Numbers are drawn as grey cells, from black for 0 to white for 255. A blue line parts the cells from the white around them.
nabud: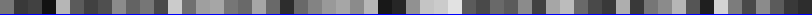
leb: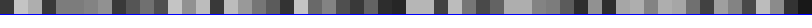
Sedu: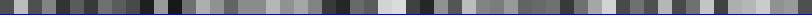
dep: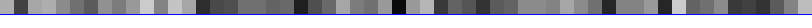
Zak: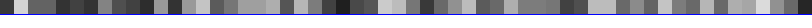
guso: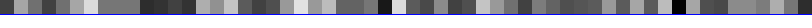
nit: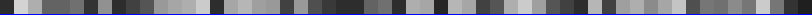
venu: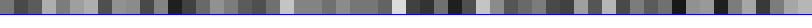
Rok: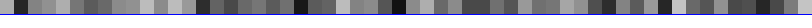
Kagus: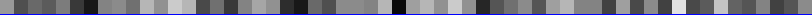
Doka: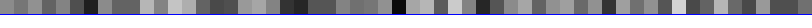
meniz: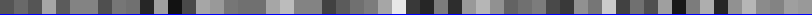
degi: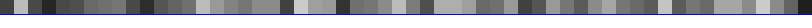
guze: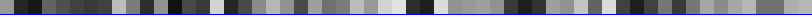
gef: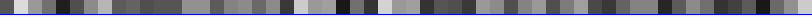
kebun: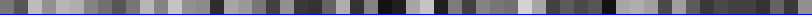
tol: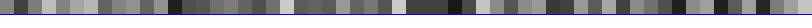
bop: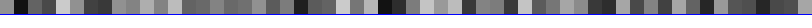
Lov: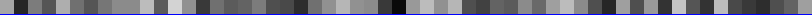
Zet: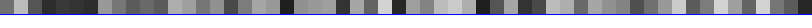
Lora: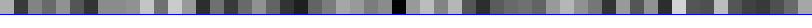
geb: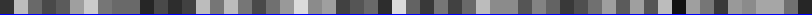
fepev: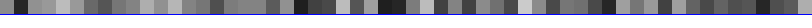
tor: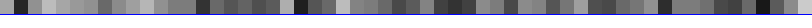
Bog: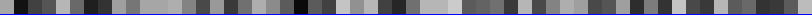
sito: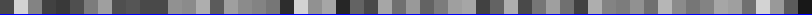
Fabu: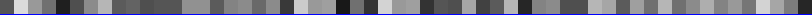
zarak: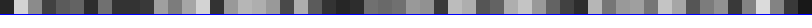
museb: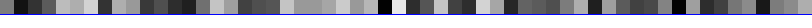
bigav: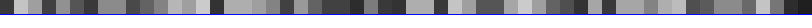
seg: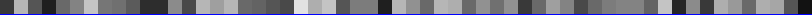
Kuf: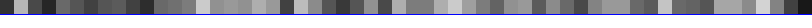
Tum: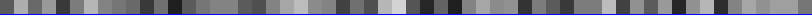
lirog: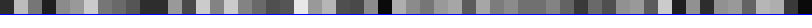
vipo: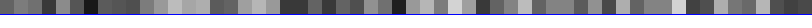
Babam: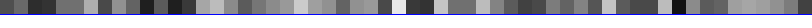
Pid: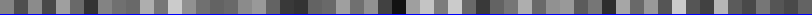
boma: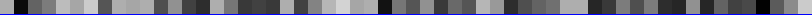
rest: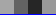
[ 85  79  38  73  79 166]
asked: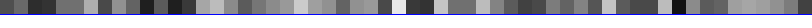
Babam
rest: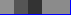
[145 196 112 203 153  45 112  57 105 145  99  51  31  99 124 166 153 124
 139   2 153 188 131 182  85  45  91 105 112  99 153 182 145 118  51 153
  85 145  45 211  85  79 188  85  65  57  79 105 166]
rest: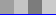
[105  57  99 118 174 105 145 153  91 118  45 166 105 153  85 203  85  65
 182  91  73 118  85  73  99]
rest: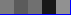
[153  31 124 166  57 124 166 182]
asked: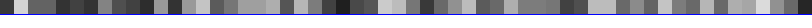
Zak
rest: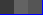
[ 51  91  99 139 139 131 166 139 112  38 131 131 153  38 203  99 112 139
  57  65  51  91 131 188]

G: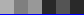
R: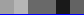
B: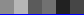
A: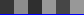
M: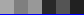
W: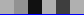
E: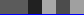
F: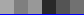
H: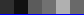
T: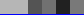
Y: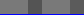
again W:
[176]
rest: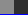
[152  70 152]
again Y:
[121]
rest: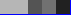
[121]
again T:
[182]
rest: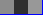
[ 70 152]
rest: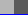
[113  33  70]

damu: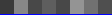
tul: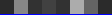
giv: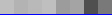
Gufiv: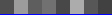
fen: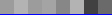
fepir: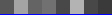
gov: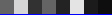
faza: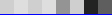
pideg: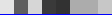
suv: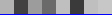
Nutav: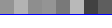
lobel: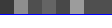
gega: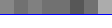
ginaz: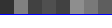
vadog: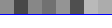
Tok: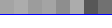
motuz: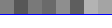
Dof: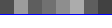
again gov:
[100]
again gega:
[113]
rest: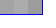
[164 142 172  87 113]
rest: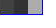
[100  43]
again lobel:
[79]
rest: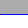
[199]
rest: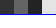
[27 14]

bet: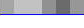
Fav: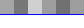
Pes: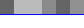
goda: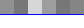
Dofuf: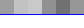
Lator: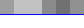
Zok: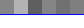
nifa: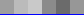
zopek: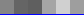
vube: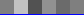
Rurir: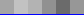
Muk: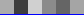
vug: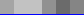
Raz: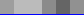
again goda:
[119]
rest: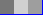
[113 158]
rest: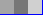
[158 113 158]

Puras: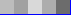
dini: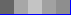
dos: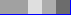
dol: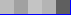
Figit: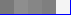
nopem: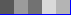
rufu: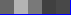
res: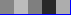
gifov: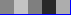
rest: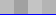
[95]
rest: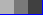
[72]
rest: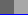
[196 161 142]
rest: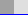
[173 108]
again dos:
[161]
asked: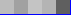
dol
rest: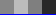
[173]

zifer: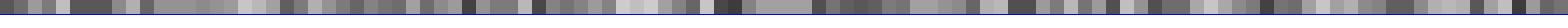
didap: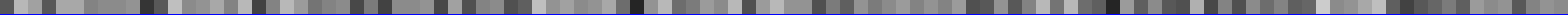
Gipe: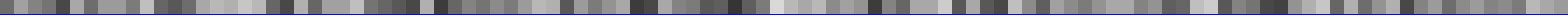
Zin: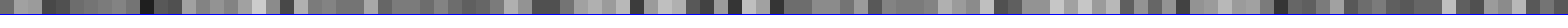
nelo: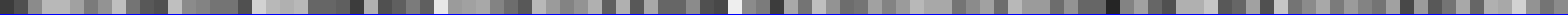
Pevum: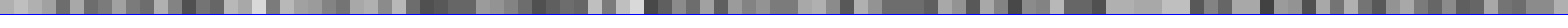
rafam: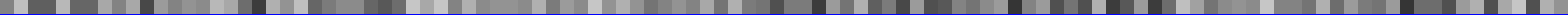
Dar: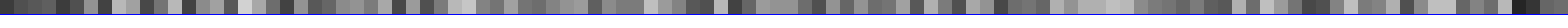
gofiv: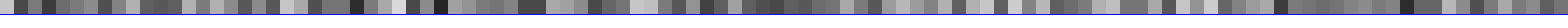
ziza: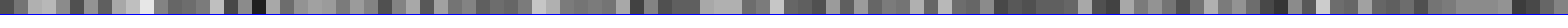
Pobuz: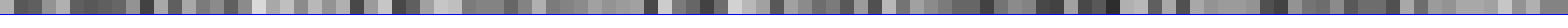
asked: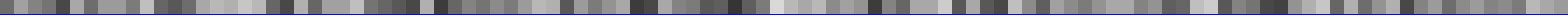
Gipe
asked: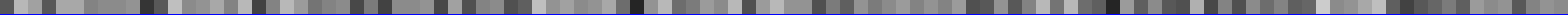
didap
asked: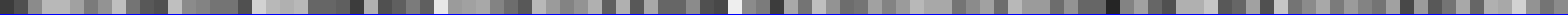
nelo

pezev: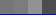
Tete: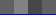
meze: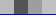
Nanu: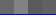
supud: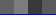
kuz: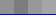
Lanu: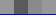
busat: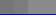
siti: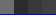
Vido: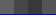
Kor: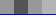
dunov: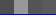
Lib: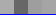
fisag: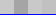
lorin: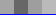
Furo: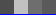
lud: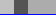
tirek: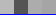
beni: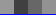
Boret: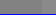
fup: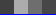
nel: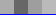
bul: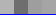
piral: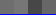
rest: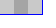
[193]
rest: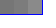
[138]
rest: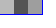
[193]
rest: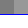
[165]

